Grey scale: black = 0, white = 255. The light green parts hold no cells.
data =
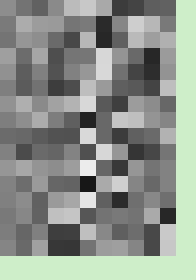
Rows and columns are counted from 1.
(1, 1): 141
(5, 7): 216
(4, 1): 159
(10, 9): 53
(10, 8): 150
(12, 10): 104
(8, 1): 126
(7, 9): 156
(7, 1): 146
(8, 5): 95
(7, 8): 63
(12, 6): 23
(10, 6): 80
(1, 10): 94
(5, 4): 82
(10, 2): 75
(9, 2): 104
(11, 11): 130
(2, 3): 156
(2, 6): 122
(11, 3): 148
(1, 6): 200
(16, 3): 161
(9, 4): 82
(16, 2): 105
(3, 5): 72
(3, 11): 176
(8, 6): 35
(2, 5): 117
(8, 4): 125
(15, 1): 125
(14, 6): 86
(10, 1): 129
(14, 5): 197
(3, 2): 150

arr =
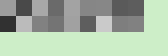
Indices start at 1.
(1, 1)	157
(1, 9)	93
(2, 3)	129
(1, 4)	106
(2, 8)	126
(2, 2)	187

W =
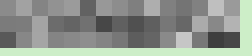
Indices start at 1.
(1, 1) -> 139
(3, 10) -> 101
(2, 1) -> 123
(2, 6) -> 113
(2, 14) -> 136
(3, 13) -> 120
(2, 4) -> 108
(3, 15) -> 71
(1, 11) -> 128
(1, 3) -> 132
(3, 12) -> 198
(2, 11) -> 119
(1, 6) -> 98

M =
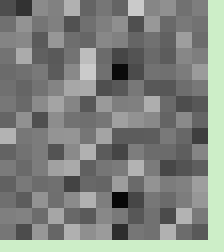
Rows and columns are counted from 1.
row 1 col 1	77
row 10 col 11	107
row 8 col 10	137
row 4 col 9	83
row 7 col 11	106
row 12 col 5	67
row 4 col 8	70
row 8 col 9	146
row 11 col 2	106
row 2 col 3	117
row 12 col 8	157
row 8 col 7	118
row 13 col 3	147
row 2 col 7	127
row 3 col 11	97
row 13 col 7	126
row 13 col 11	107
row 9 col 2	119
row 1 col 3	139
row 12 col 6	104
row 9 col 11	121
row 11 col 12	83
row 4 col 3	96
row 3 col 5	110
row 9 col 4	148
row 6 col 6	170
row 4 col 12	135
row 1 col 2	50
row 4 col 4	89
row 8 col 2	145
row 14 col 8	121
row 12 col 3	108
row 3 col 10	113
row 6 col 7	79
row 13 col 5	139
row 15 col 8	45
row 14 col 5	104

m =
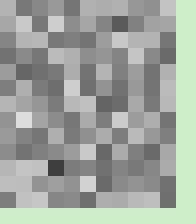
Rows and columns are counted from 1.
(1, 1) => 179
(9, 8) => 125
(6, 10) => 116
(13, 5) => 138
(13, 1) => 125
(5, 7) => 180
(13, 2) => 193
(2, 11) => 165
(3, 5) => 127
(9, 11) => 127
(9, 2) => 131
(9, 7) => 172
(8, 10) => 174
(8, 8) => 203
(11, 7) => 113
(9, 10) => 152
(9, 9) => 186
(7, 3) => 150
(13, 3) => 198
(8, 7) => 125
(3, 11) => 118
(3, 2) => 180
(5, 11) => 177
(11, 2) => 196
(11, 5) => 124
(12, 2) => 189
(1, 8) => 177
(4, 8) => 132
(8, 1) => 147
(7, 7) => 100
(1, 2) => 120
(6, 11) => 187
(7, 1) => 181

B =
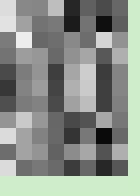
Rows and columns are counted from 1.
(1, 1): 220
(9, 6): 120
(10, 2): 163
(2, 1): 226
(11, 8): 87
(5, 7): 60
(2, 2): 161
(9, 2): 163
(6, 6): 202
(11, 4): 106
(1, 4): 190
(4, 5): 145
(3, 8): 146
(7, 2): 123
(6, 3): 156
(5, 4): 62
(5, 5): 166
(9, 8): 104
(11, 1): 219
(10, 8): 175
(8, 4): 103
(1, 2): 136
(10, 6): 167
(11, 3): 120
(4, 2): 157

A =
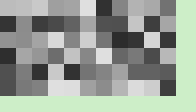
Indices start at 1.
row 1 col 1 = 188
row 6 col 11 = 62
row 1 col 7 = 49
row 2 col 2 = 140
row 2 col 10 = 62
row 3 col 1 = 146
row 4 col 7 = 223
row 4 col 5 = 194
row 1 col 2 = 191
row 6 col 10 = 205
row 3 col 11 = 55
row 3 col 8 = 44
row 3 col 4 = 217
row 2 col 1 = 52
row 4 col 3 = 150
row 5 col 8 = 162
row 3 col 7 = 117

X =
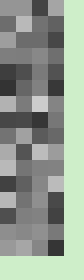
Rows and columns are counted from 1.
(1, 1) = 149
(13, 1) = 183
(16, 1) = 153
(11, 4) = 130
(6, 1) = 51
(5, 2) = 78
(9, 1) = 115
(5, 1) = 62
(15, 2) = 136
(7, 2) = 123
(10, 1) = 171
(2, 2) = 185
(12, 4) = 187
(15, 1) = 142
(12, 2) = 96
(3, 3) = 108
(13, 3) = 143
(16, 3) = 134
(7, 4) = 132
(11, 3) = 129
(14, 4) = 66
